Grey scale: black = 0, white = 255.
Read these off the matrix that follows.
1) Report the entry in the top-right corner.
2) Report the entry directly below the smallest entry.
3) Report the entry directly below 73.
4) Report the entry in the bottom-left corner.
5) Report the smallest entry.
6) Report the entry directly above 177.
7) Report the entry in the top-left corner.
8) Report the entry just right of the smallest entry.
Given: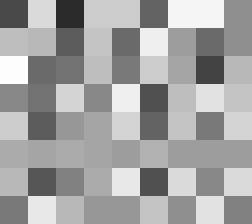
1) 143
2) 92
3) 190
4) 121
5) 43
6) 99
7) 73
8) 204

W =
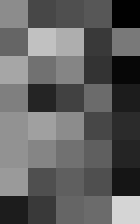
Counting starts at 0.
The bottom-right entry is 213
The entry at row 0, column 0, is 140
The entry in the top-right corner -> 1
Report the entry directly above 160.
36
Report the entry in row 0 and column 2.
79
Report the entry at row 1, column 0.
101
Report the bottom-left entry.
28
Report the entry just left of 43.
71
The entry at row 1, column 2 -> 174
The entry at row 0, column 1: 71

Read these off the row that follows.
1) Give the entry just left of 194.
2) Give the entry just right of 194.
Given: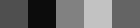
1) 129
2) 100

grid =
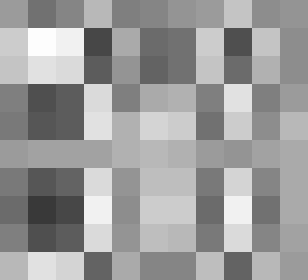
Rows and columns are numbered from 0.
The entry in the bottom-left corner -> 184
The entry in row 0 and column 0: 155
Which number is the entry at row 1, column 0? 204
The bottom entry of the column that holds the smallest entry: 225
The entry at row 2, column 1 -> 225
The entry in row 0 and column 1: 113
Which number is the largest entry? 253
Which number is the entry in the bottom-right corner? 155
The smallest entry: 57
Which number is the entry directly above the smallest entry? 86
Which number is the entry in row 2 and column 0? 196
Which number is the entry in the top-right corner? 148
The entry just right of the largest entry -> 241
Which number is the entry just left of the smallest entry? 107
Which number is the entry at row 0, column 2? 133
